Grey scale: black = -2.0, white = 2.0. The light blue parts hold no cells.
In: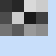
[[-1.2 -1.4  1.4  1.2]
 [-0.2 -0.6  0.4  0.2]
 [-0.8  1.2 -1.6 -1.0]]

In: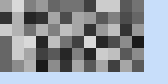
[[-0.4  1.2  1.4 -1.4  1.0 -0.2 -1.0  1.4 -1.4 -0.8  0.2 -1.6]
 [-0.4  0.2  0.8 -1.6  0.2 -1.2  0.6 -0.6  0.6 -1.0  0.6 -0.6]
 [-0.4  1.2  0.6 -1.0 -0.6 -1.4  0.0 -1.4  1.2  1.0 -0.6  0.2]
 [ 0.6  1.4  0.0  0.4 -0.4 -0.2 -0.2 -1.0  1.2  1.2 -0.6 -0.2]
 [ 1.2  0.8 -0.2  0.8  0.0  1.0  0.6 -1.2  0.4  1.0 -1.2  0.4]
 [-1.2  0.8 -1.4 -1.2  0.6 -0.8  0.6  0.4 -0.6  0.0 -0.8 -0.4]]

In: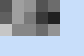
[[-0.7  0.5  0.3 -0.7 -0.3]
 [ 1.1  0.1  0.1 -0.3  0.3]
 [-0.5  0.5 -0.1 -1.1 -1.5]]

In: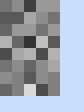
[[-0.4  0.0  1.4 -0.8  0.0]
 [-0.8  0.6  0.8 -0.8  0.8]
 [-0.6 -0.6  0.6  0.2 -0.2]
 [-0.4  0.4  0.4 -0.2  0.4]
 [-0.2  0.2 -0.4  0.2  0.6]
 [ 0.2  0.0 -0.6  0.2  0.0]
 [-0.2  0.2 -1.0  0.4  0.4]
 [ 0.8 -0.4 -1.2  1.0 -0.6]]

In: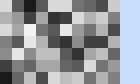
[[ 1.4  0.6  1.8 -0.2 -0.6  1.6  0.4 -0.2  0.8 -0.8]
 [ 0.0 -0.6  1.6  0.8 -0.8 -1.2  0.2 -1.0 -1.0  0.8]
 [-1.6 -0.4  1.0 -0.8  1.4  1.0  1.2 -0.2  0.8  0.0]
 [ 0.2  1.6  0.2  1.0  1.0 -0.6 -1.2  0.6  1.0 -0.4]
 [-1.0  0.0 -0.4  0.6  0.6 -0.4 -0.6  1.4 -0.2  0.4]
 [ 0.8  0.4 -1.0  0.6 -1.2 -1.0  1.4  0.8  1.2  0.0]
 [ 1.4 -0.6 -1.6 -0.6  1.4  1.4 -0.2 -0.4 -0.8  1.2]]

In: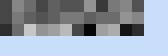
[[-1.3 -0.3  1.1  0.3  0.5  0.9 -0.9 -1.9  0.5  0.7 -1.7 -1.3]
 [-0.9  0.1 -0.3 -0.9 -0.5 -0.7 -0.7  0.3 -1.1 -0.1  0.1 -0.7]
 [-0.9 -0.1 -0.5 -0.7 -0.5 -0.1 -0.1 -0.5 -0.3 -0.3  0.3  0.1]]

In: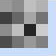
[[ 0.4  0.2  1.0  0.8]
 [-1.0 -0.4  0.6 -0.2]
 [-0.8 -0.2  0.4  0.0]
 [ 0.2  1.0 -1.4  1.2]]

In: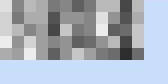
[[ 0.7  0.5  1.7  0.5 -0.5  0.3  1.1  0.5 -0.1 -0.3 -1.3 -0.3]
 [ 1.7  0.3  1.3  0.5  0.1  0.3 -0.5 -0.3  0.3  0.9 -0.9  1.1]
 [ 1.5  0.1  0.9  0.7 -0.1  0.1 -0.5 -0.1  0.9  0.9 -0.9  0.9]
 [ 1.3 -0.1  0.7  0.7 -0.7  0.3  0.3  0.1  1.5  0.3 -0.7  0.7]
 [ 1.3  0.9  0.1  0.5 -0.9  1.1 -0.1  0.1  1.7 -0.5 -0.3  1.1]]

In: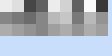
[[ 0.7  0.5  0.3  0.1  0.5  0.7  0.3  0.7  0.5]
 [ 0.1 -0.1 -0.3  0.1  0.9  1.1 -0.1  0.9  0.3]
 [ 1.7  1.5 -0.9 -0.5  1.7  1.3 -0.5  1.9 -1.1]]
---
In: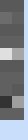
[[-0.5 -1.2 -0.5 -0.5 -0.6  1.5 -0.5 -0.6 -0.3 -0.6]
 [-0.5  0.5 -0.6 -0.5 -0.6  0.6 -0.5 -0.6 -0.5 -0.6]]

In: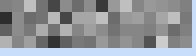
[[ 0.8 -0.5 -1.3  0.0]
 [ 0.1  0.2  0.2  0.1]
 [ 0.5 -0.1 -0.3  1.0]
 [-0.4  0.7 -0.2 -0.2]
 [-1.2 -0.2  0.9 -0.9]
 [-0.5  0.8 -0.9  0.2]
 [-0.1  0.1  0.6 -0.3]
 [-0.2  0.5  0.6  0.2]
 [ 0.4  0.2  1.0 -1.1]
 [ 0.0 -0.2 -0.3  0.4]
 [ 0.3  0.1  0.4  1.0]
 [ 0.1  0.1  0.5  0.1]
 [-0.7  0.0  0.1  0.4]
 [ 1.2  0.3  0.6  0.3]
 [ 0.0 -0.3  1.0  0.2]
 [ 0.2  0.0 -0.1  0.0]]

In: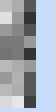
[[ 1.4  0.9  0.4  0.9 -0.2 -0.1  0.4  1.5  1.0]
 [ 1.6  0.7  0.8  0.7 -0.1 -0.1  0.1  0.4  0.7]
 [-1.0 -0.6 -0.6  0.4 -1.2  0.4 -0.7 -1.2 -0.6]]

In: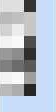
[[ 0.9  1.8  0.0  0.4  1.8  1.3  0.9  1.5]
 [ 0.7  1.9 -0.3  0.2  1.9  1.7  1.0  1.5]
 [-1.4  0.5 -0.6 -1.3 -0.8  1.1  1.1 -1.2]]

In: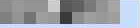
[[ 0.0  0.2]
 [ 0.3  0.4]
 [-0.2  0.3]
 [ 0.5  0.3]
 [ 0.4  1.2]
 [-1.1 -0.6]
 [ 0.2 -0.5]
 [ 0.5 -0.1]
 [ 0.4  0.3]
 [ 0.5  0.6]]

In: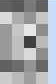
[[ 1.2 -0.5  0.4  0.4  0.4  1.4 -0.5]
 [ 0.9 -0.3  1.0  1.0  1.1  0.7 -0.6]
 [ 0.5  0.3  1.4 -1.0  1.6  0.3 -0.1]
 [ 1.1 -0.4  0.2  0.9  0.2  1.1 -0.5]]

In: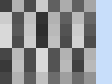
[[-0.9 -1.1 -0.9  1.4  1.4  1.2 -1.0]
 [ 0.8  1.0  0.9 -0.8 -0.6 -0.7  0.8]
 [-0.5 -0.8 -0.8  1.2  1.1  1.0 -0.8]
 [ 1.0  1.4  1.4 -1.2 -1.3 -1.2  1.2]
 [-0.3 -0.7 -0.7  1.0  0.9  0.8 -0.5]
 [ 0.5  0.9  0.8 -0.8 -0.7 -0.5  0.7]
 [-0.3 -1.0 -0.8  1.3  1.2  0.9 -0.5]
 [ 0.3  0.9  0.8 -0.8 -0.6 -0.4  0.6]]

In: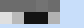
[[ 1.5 -0.3]
 [ 0.9 -0.3]
 [-1.7 -0.3]
 [-1.7 -0.2]
 [ 0.8 -0.3]]

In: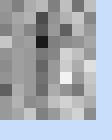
[[ 0.4  0.4 -0.5  0.3  0.2  0.3  1.1  0.0  0.3  0.4]
 [ 0.6  0.8  0.7  0.5  0.5  0.5  0.4  0.5  0.6  0.0]
 [ 1.1  0.2  0.4  0.4  0.4  0.4  0.5  0.1  0.8  0.7]
 [ 0.0  0.3 -0.3 -0.2 -0.4 -0.1 -1.6 -0.6 -0.8  0.9]
 [ 0.4  1.0  0.7  0.4  0.4  0.1  0.0  0.4  0.3  0.0]
 [ 1.0  1.3  0.3  1.8  1.2  1.3  0.2 -0.5  0.8  1.0]
 [ 1.3  1.0 -0.1  0.4  0.7  1.0  0.3  0.9  1.1 -0.2]
 [ 0.2  0.7  1.0  1.1  1.5  0.4  0.6  0.4  0.1  1.0]]
